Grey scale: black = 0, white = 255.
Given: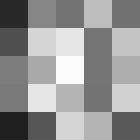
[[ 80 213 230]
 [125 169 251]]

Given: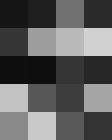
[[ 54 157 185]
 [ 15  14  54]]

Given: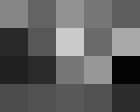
[[ 41  87 202]
 [ 32  42 118]]

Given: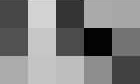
[[ 81 198  75]
 [171 196 190]]

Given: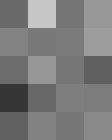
[[131 120 123]
 [108 150 118]]

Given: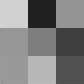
[[150 126  63]
 [153 183  81]]

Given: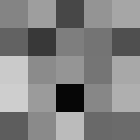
[[ 98  56 126]
 [202 139 149]]

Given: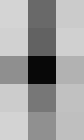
[[209  98 208]
 [143   8 178]]

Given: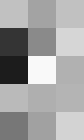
[[ 52 138 214]
 [ 28 249 177]]
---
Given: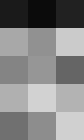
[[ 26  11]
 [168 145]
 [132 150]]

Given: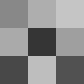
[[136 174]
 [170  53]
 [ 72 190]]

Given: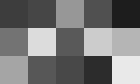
[[ 61  70]
 [115 220]
 [165  87]]

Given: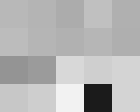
[[184 180]
 [188 181]
 [148 155]]

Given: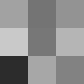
[[162 116]
 [201 119]
 [ 44 167]]

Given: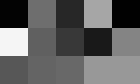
[[  3 110]
 [245  96]
 [ 87 100]]

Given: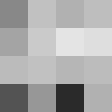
[[136 193]
 [164 202]
 [187 193]]
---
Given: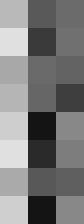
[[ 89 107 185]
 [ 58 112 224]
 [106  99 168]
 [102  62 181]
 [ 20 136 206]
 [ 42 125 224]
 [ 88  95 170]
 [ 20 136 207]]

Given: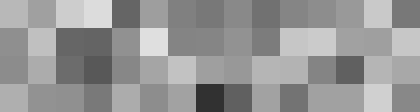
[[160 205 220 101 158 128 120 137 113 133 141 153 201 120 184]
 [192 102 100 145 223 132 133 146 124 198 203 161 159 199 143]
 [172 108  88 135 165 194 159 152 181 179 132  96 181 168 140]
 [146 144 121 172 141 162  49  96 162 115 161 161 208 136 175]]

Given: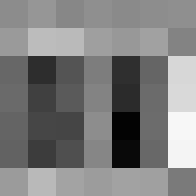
[[150 135 143 138 141 143 140]
 [188 186 159 152 161 131 154]
 [ 45  84 125  47 101 215 103]
 [ 64  90 131  43 107 217 106]
 [ 70  69 141   3 108 247 100]
 [ 60  79 134   9 104 244  98]
 [185 163 156 162 160 122 155]]

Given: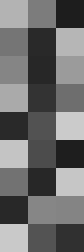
[[124  29 179]
 [ 41 182 117]
 [ 39 155 133]
 [ 51 110 170]
 [ 82 203  41]
 [ 76  30 196]
 [ 39 198 114]
 [134 132  40]
 [ 83  48 201]]

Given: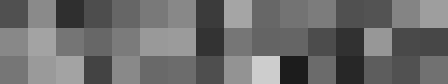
[[138  47  77 102 121 136  59 165 103 115 124  80  83 132 158  80]
 [163 117 103 123 153 155  51 118 100 101  76  49 151  73  71 136]
 [154 163  67 137 105 108  78 147 205  28 107  39  93  81 113 118]]

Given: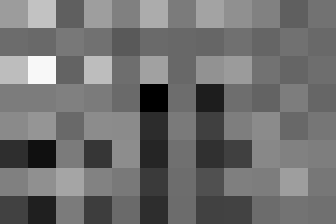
[[194  95 158 128 172 123 163 144 129  95 114 156]
 [105 120 113  89 106 104 102 112 101 113 105 108]
 [248  99 189 110 161 104 146 155 114 101 110 189]
 [124 128 123 106   0 109  29 110  99 125 102 124]
 [149 105 140 139  44 122  64 126 139 104 118 138]
 [ 16 123  54 141  37 112  48  64 136 129 126  46]
 [144 165 130 121  58 109  80 127 125 158 119 128]
 [ 31 123  61 106  45 108  65  66 108 115 112  65]]

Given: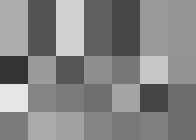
[[ 82 209  95  71 153 150 172]
 [ 82 209  95  72 153 150 172]
 [155  85 142 119 198 147  51]
 [132 123 111 164  68 110 230]
 [170 162 133 121 127 109 124]]
